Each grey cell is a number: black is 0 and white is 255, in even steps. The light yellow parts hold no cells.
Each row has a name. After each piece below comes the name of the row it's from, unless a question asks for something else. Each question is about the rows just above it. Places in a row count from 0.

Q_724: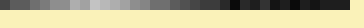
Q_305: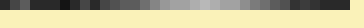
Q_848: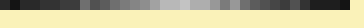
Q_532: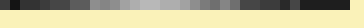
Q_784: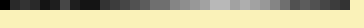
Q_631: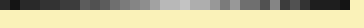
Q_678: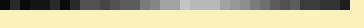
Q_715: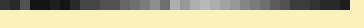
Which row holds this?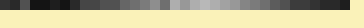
Q_715
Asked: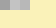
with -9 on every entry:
[153 186 175]
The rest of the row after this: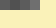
[123 133 142 162 184 184 195 174 174 152 123 152 111 111  81 133  60  81
  51  30  30  30  20]
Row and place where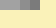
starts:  Q_305, 22
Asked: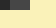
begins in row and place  Q_715, 7
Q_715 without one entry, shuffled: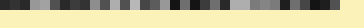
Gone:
[102]
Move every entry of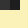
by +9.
[60 39]

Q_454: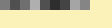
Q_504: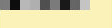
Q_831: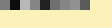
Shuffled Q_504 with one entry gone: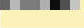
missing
[25]
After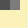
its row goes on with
[ 25 101 196]
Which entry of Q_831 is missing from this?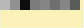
[34]
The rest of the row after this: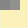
[90]
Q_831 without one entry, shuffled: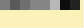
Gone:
[145]
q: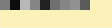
Q_831

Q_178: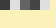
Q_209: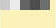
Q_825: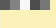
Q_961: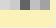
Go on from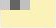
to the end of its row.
[162]
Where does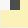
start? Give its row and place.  Q_825, 2
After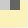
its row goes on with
[192 162]
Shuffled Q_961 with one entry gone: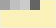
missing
[214]
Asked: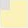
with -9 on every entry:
[214]
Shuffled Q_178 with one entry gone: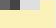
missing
[59]

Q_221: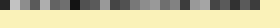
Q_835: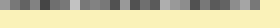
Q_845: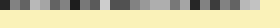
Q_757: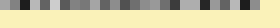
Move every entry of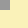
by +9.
[162]
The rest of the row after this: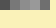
[130  60 153 165  69  90  49  90  60]
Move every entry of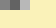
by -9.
[121  90 175]
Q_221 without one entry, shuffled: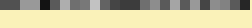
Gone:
[49]
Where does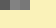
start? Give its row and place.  Q_757, 6
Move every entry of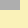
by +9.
[183 183]
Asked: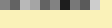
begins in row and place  Q_845, 1

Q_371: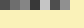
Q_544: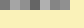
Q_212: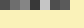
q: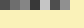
Q_371
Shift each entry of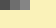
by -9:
[ 69 101 124]

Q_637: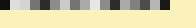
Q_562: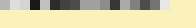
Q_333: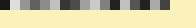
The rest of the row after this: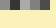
[116 231]
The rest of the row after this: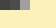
[160 140  54 170 128  76 116 231]

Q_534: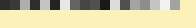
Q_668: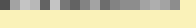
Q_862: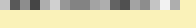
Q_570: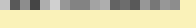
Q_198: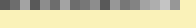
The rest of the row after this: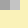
[184  99 196 119  99 131 163 109 131 141 141 163 174 163 141]
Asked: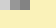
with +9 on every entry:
[217 160 140]
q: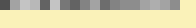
Q_668
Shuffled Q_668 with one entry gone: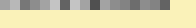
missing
[174]
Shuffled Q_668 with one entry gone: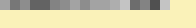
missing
[184]

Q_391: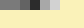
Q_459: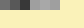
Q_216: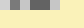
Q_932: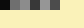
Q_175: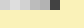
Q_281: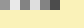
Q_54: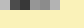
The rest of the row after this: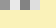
[131  76]
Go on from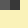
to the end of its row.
[159 168 159]

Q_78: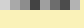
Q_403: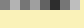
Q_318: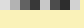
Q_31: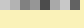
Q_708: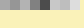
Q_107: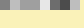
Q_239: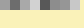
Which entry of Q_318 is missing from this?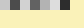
[56]
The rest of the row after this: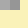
[179 129  76 200 190 221]
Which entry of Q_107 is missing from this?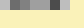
[231]
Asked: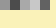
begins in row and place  Q_31, 3
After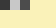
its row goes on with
[ 45 210]
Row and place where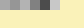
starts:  Q_708, 0

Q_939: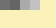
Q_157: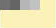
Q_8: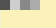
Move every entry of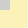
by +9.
[215]
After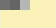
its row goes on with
[194]

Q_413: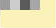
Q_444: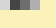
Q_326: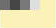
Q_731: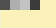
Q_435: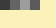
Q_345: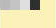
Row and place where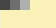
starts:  Q_444, 1
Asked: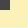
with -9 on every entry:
[60]
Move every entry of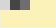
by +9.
[223  78 119]
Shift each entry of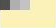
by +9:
[ 89 184 204]

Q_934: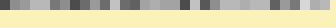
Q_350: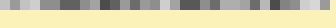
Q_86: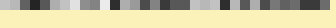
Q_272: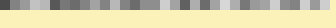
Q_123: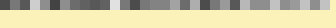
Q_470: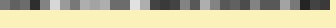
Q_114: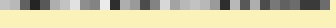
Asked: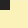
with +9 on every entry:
[45]
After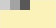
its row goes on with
[ 88 142 108 174 174 163 108 184  76 131 142 206 215 154]
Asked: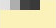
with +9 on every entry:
[234 183  76  67]
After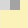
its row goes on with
[184 194 184 154  46 184  88 174  76 120  97 108  58  58 108]
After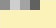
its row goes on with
[174 108 163 215 174 120 154 163 206 142 131 206 154 206]

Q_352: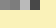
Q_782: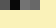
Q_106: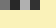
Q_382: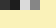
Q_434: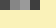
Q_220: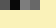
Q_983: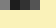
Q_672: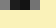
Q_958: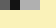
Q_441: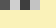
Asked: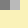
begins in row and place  Q_352, 1
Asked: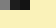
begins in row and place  Q_672, 0
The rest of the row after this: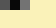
[104]
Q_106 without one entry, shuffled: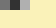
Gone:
[40]
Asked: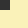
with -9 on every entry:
[41]

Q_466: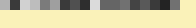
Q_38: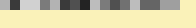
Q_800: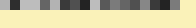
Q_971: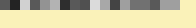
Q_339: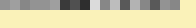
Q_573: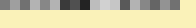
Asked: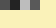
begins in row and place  Q_800, 7
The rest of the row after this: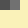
[189 101 101 159 159]
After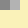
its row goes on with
[ 58  80  35 189 209 198  89 179 135 101 147 113]
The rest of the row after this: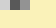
[179  46  89  80 219 168  68 159 113 113  89 159 159]
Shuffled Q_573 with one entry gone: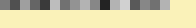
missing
[198]
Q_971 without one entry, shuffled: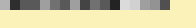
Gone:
[168]

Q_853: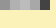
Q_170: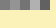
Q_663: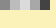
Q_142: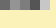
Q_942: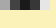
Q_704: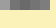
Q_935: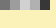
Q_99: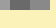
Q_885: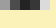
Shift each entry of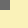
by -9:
[97]
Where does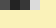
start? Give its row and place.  Q_885, 1
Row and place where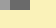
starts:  Q_99, 0
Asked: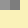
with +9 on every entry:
[157 134]
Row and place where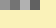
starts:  Q_170, 1
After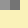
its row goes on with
[177  97]
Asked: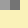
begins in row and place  Q_704, 0

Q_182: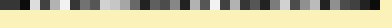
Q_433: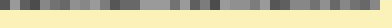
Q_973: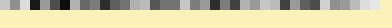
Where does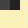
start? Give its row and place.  Q_182, 35
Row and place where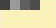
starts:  Q_973, 28
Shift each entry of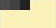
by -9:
[67 56 25]
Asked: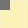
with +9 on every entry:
[123]
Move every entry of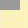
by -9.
[145 145]
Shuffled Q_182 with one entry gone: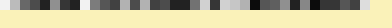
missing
[166]

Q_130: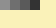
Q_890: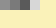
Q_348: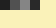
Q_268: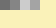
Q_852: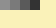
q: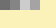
Q_268
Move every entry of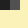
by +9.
[41 90]
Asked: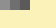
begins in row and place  Q_130, 0

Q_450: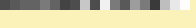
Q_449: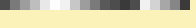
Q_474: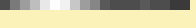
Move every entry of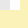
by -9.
[223 244]
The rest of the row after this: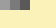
[ 77  58  77 241 211 167 134  58]
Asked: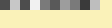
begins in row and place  Q_450, 7
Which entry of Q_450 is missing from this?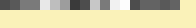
[67]
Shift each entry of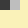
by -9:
[ 49 181]
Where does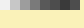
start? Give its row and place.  Q_449, 6

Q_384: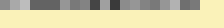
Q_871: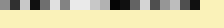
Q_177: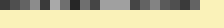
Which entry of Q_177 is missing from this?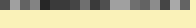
[90]
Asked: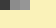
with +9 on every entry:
[ 67 149 159]
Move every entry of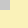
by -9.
[191]

